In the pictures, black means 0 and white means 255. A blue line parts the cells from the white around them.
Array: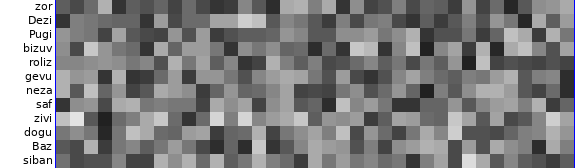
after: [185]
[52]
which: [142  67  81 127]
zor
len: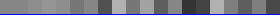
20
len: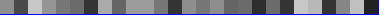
27
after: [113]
[73]

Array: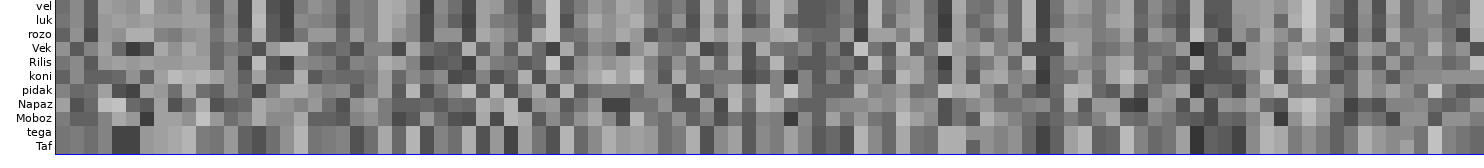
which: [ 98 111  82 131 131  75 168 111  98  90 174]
Vek
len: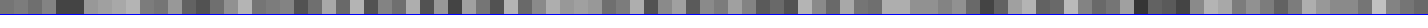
102
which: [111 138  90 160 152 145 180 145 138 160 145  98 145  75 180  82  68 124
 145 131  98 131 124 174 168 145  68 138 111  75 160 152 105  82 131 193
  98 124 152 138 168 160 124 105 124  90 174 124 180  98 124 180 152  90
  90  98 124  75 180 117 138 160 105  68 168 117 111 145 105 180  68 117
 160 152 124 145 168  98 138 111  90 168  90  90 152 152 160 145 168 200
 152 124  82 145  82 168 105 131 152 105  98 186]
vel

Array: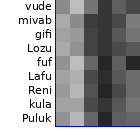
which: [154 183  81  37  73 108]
Reni
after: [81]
[37]
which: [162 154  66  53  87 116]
gifi
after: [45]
[87]

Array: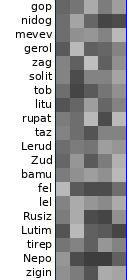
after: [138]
[171]
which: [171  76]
Rusiz
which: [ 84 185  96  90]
Lutim
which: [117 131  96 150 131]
tirep

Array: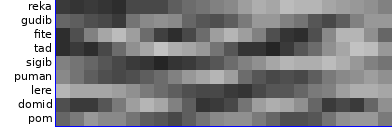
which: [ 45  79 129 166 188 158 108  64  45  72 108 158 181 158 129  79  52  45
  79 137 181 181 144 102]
fite
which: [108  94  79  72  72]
lere
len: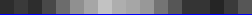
18
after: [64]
[45]

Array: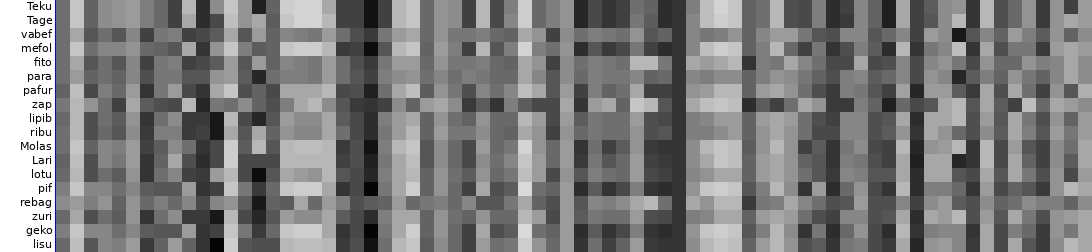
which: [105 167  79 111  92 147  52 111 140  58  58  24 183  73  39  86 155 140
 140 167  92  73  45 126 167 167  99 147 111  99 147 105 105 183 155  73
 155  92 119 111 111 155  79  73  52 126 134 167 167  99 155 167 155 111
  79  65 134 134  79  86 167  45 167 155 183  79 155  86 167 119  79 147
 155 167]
zuri
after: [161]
[39]
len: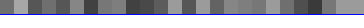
26
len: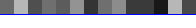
14
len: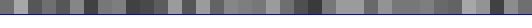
38
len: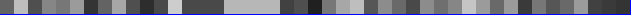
45

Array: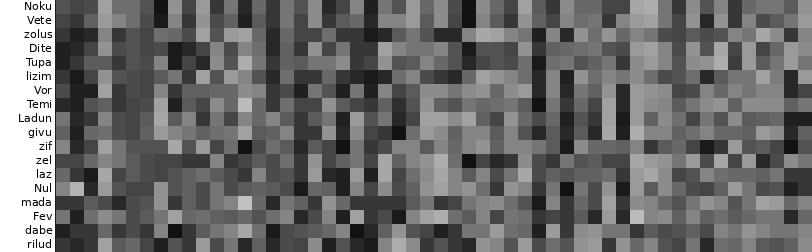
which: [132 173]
rilud
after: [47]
[83]
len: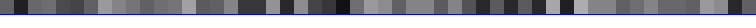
54
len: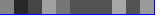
11
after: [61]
[154]
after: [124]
[40]

